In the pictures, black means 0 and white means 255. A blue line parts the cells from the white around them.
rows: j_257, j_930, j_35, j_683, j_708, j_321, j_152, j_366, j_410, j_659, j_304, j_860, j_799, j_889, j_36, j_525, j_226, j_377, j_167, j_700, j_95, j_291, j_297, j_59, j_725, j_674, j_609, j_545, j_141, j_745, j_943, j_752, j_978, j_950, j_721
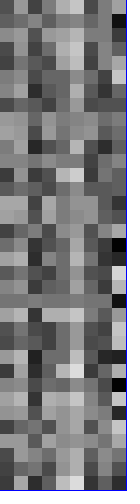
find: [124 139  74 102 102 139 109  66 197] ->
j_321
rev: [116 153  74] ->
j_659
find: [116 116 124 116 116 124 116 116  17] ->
j_291
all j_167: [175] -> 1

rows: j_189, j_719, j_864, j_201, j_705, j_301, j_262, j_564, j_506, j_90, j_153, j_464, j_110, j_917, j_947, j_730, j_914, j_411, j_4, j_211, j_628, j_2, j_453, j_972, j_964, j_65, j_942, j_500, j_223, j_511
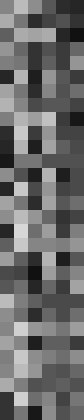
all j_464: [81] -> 3 4 5
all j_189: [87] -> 3
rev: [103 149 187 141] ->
j_730
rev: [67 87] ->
j_564

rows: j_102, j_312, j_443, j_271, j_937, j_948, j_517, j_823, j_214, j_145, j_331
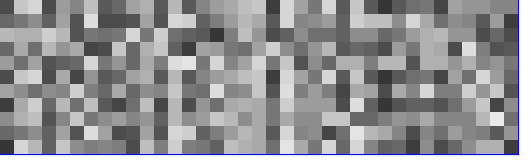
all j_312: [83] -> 5 9 11
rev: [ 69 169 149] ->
j_271

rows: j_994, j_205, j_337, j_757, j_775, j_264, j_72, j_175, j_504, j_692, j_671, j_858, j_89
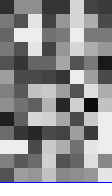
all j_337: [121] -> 4 6 7
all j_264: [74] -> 1 2 7
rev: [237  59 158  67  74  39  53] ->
j_692
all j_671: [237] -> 0 1 7
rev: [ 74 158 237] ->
j_264

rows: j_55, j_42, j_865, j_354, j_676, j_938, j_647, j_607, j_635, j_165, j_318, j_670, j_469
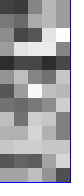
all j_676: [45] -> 0 3
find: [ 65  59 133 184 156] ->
j_55
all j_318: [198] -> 0 3 4
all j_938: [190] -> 1
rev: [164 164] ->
j_469
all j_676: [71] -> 1 2 4

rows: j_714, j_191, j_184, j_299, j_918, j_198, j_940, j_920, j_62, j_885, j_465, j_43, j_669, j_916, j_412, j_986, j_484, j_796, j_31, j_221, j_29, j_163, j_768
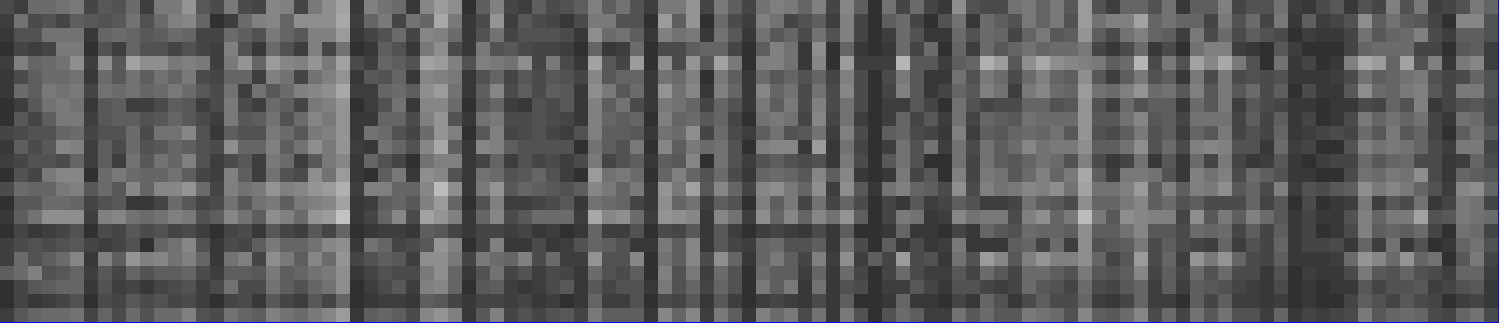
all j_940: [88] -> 14 19 40 44 65 69 84 86 88 96 102
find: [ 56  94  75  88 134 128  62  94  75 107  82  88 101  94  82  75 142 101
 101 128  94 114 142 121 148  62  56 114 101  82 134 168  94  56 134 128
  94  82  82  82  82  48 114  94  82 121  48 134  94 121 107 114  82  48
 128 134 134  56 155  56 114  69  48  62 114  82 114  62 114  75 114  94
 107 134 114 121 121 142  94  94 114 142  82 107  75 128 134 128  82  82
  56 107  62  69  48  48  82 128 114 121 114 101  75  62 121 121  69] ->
j_465
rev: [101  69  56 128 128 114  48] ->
j_43
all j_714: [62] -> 1 10 37 46 79 92 102
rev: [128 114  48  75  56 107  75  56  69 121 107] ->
j_299
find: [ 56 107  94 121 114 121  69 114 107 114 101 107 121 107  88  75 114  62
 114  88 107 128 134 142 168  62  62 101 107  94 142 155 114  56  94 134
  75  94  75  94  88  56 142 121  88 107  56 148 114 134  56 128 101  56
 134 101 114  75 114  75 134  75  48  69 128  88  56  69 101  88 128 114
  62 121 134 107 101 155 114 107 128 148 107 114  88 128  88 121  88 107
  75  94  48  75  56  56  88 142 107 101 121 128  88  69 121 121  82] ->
j_940

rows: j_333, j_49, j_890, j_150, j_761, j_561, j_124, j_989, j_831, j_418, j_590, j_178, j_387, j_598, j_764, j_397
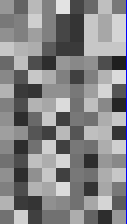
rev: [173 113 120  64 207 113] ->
j_590
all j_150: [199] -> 0 6 7 8

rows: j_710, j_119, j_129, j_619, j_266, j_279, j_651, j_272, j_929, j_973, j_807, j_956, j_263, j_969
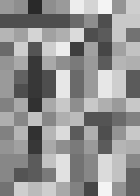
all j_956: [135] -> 0 1 6 9
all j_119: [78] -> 0 1 2 3 4 7
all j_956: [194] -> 3 8
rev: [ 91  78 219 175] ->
j_129

